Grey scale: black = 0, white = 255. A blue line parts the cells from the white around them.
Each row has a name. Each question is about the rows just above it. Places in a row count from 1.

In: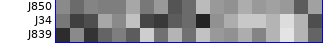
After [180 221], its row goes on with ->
[180  78]
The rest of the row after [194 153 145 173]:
[132 180 228 180 100]
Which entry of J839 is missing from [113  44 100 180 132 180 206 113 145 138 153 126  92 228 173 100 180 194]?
[51]

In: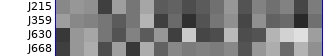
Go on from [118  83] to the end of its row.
[130  91 151  63 202  70  77 186  77  83 180 210 223 158]
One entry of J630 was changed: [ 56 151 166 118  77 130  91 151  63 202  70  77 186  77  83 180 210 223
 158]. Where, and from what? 5, [83]
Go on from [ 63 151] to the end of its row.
[173  77 158  56 173  98 136 124 130 124 136  83 151 173 106 180 144]

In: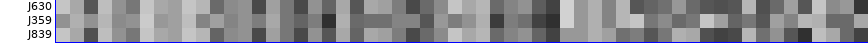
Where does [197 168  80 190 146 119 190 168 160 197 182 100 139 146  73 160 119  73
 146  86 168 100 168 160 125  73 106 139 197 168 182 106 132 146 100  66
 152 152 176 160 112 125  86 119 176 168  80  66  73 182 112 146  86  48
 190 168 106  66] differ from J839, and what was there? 7, [197]
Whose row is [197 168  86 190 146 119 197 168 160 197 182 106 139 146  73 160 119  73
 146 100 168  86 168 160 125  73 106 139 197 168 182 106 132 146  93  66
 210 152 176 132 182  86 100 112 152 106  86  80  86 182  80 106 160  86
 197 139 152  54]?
J630
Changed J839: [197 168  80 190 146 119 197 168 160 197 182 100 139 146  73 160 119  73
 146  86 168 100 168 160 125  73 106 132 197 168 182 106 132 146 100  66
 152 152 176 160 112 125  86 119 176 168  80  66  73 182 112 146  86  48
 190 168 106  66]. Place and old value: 28, [139]
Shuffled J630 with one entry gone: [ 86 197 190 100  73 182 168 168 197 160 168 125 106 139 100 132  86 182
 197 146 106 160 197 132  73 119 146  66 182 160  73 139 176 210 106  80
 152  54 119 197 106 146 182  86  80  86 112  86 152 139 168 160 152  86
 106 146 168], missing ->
[93]

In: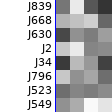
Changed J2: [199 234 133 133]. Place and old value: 4, [139]
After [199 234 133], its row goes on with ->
[139]
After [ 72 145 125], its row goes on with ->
[158]
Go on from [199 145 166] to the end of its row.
[110]
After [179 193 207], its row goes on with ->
[103]

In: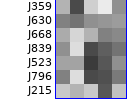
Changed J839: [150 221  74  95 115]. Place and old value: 1, [144]
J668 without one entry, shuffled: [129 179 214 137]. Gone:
[171]
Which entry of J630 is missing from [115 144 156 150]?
[129]
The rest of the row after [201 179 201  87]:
[193]
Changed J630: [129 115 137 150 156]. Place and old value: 3, [144]
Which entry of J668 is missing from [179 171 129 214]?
[137]
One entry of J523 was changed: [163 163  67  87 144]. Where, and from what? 3, [59]

